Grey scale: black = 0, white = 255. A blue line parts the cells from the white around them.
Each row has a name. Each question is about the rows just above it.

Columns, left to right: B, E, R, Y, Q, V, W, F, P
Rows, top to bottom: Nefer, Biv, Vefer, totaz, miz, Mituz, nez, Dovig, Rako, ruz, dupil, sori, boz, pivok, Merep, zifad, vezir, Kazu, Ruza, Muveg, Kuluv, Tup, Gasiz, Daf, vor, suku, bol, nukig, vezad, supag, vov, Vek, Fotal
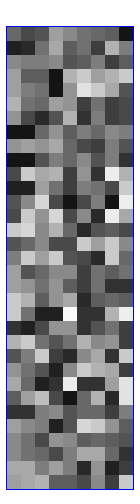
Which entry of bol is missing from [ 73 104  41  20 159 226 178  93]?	[190]
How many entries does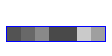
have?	7

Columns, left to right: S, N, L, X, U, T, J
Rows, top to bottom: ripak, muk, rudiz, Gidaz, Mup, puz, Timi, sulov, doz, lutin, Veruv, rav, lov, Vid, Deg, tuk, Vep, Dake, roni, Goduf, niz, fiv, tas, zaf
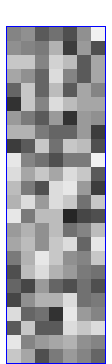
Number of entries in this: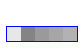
5
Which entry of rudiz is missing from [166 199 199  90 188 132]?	[210]
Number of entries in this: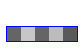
5
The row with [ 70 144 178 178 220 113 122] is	Goduf
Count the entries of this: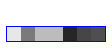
7
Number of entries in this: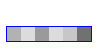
6

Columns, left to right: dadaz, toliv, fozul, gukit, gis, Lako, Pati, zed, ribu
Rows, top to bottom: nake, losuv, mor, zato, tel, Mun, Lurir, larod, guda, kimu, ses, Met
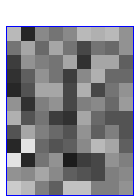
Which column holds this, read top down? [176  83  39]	dadaz
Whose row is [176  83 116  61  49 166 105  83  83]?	Lurir
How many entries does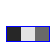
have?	3
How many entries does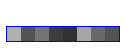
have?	8
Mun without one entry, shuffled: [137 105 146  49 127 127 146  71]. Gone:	[155]

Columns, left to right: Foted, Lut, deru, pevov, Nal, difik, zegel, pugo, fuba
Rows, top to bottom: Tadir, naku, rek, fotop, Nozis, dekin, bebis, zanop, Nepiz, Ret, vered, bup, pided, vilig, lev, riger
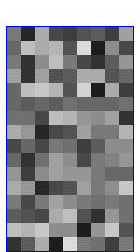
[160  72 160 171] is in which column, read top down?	pevov
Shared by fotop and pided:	[160]
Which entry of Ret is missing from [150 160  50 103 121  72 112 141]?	[130]
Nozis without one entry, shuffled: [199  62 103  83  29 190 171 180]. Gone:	[210]

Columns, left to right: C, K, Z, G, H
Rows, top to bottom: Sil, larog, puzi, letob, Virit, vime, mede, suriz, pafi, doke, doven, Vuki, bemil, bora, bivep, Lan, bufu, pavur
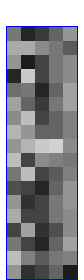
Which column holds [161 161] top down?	H
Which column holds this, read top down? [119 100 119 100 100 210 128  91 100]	G
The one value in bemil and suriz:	[149]
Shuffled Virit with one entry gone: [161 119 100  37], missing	[110]
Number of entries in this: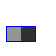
2
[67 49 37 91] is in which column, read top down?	Z
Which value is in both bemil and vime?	[119]

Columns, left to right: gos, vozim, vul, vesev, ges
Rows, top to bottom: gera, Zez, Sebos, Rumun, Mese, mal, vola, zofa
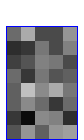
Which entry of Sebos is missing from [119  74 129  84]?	[64]
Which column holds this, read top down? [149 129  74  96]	ges
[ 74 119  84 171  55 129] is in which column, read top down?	vesev
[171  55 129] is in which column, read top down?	vesev

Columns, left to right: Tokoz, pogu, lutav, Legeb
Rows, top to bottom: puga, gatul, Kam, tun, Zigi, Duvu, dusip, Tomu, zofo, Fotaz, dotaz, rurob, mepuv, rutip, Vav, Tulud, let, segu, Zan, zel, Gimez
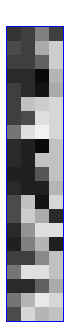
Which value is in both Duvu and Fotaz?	[193]
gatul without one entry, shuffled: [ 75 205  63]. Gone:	[170]
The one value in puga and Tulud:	[128]
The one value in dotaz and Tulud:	[32]

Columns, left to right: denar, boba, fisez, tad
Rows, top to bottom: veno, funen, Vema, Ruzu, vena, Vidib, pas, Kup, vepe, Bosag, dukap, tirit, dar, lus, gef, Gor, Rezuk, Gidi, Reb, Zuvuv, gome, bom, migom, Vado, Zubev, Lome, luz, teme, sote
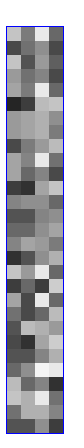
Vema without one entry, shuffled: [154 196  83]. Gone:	[95]
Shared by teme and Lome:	[132]
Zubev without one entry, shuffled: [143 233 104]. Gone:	[245]
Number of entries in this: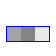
3

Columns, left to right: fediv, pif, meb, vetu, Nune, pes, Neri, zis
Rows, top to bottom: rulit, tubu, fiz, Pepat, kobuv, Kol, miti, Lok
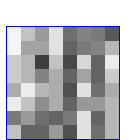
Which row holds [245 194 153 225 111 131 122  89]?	rulit
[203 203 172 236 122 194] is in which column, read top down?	fediv
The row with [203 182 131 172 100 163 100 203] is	Pepat
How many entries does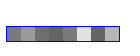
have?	8
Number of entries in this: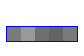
5
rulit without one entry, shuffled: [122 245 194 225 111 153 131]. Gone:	[89]

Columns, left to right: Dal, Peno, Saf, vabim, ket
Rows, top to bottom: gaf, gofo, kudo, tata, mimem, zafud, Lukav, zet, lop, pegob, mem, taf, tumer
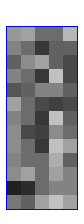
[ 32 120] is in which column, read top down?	Dal
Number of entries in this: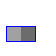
2
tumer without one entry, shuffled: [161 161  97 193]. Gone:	[120]
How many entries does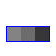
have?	3
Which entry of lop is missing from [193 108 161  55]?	[140]
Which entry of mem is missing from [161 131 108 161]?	[140]
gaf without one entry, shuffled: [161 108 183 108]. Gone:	[152]

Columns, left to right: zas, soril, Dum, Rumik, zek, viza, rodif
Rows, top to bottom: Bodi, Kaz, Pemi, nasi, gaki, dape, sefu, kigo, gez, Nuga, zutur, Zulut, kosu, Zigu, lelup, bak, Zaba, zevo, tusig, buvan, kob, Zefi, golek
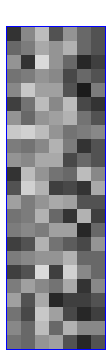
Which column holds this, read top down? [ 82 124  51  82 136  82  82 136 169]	rodif
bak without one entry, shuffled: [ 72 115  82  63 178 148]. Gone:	[92]
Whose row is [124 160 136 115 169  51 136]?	tusig
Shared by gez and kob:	[115]

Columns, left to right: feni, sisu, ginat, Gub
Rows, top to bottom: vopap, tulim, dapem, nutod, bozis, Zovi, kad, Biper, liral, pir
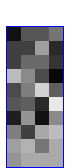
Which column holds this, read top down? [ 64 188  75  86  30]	feni
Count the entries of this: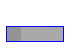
4
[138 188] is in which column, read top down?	Gub
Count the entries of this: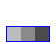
3
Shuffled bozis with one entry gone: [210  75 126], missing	[95]
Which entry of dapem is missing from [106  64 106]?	[53]

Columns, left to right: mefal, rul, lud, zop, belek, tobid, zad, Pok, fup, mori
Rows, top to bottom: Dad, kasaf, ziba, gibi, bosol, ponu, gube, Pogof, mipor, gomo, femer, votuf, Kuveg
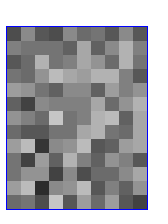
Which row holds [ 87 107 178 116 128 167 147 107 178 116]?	ziba
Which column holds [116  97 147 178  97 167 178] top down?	zad
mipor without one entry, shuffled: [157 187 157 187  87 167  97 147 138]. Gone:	[54]
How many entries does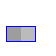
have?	2

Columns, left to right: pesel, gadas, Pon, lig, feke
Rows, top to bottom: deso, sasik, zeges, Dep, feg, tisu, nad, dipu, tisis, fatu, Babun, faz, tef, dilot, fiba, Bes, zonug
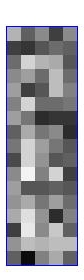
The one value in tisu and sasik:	[108]
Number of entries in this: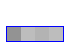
4
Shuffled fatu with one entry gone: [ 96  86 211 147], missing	[74]
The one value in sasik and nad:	[53]
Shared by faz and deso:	[96]
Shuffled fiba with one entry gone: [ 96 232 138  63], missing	[200]

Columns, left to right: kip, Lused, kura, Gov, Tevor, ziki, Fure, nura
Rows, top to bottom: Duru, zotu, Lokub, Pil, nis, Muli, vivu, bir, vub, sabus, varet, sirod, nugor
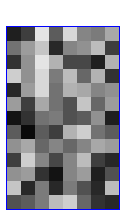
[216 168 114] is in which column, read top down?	kura
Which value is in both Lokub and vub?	[145]
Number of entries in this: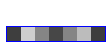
7

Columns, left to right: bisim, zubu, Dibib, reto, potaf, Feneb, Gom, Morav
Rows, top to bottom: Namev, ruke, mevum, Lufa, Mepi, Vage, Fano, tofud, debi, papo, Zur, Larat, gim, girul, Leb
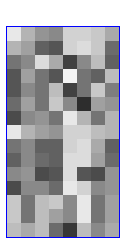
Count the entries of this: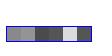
6
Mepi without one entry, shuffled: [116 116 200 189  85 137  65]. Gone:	[126]
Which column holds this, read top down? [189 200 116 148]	reto
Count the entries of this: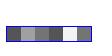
6

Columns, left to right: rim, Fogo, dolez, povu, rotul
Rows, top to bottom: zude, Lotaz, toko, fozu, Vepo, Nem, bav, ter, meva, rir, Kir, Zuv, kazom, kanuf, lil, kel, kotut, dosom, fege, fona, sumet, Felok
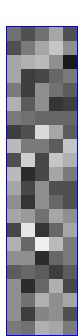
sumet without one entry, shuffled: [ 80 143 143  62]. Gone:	[133]
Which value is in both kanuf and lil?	[166]
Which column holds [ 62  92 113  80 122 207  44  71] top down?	Fogo
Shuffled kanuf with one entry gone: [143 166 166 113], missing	[154]

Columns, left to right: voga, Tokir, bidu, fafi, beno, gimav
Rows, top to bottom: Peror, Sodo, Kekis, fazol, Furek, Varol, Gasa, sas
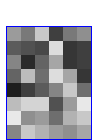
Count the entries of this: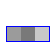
3
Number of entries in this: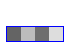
4
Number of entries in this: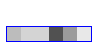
6
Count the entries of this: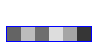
6
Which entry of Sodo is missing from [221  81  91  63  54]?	[72]

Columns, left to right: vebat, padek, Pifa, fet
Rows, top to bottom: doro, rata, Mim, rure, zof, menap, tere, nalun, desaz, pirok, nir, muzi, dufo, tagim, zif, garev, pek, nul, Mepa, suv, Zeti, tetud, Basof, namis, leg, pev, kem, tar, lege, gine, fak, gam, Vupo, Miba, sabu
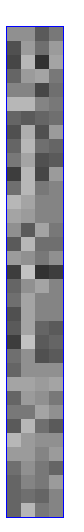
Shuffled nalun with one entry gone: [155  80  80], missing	[174]
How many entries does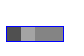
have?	4
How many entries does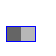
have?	2
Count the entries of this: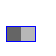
2
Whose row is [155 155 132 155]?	fak
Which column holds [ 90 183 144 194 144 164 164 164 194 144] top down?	padek

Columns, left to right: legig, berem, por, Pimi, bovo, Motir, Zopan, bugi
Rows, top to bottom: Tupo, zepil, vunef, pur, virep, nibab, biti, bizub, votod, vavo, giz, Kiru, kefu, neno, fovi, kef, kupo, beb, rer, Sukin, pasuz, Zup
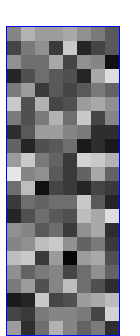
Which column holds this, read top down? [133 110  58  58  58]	bovo
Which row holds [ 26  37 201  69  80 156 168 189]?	Sukin

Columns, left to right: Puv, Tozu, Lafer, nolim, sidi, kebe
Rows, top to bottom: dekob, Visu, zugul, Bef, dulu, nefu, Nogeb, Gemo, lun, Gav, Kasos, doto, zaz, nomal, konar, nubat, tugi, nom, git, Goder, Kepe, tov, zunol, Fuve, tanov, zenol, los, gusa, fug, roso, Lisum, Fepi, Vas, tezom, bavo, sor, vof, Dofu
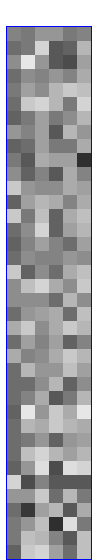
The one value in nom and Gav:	[171]
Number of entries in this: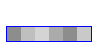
6

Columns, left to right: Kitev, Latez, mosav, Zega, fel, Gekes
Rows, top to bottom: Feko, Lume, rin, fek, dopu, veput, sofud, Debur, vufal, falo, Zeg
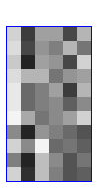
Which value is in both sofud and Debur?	[138]
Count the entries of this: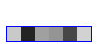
6
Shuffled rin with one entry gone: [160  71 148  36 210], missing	[201]
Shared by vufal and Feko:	[210]
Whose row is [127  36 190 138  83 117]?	falo
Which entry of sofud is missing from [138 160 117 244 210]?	[169]

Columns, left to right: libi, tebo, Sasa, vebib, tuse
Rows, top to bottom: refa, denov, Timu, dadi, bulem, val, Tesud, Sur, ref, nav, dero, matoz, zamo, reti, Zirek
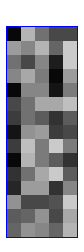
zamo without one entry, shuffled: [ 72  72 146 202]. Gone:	[82]
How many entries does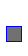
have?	1

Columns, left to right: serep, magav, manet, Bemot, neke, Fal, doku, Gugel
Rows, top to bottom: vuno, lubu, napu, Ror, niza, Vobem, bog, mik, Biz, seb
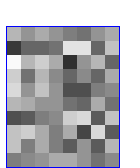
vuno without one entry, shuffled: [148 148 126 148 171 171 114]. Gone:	[182]
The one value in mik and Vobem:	[171]
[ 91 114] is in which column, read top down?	doku
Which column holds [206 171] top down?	neke

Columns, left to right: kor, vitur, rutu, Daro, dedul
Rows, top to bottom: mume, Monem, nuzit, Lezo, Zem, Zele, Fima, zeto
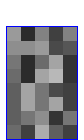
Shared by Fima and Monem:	[142]
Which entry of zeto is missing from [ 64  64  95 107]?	[173]
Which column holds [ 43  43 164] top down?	vitur
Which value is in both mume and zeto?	[64]
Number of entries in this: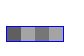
4
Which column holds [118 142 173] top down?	rutu
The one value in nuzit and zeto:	[107]

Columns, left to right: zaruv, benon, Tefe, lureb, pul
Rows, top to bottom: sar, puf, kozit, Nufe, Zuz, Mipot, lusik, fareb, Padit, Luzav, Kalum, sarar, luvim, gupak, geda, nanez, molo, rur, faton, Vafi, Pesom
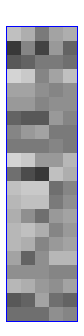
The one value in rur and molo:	[143]
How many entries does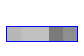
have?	5
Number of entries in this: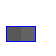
2

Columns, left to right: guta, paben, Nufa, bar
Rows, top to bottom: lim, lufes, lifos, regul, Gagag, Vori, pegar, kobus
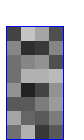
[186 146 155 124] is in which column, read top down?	bar
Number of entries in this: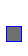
1

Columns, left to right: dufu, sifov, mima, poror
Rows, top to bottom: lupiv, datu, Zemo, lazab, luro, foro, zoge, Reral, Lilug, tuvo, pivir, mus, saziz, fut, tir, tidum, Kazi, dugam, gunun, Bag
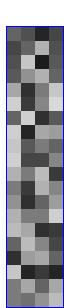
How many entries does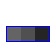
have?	3
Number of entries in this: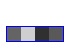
4
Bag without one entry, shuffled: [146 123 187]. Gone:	[112]

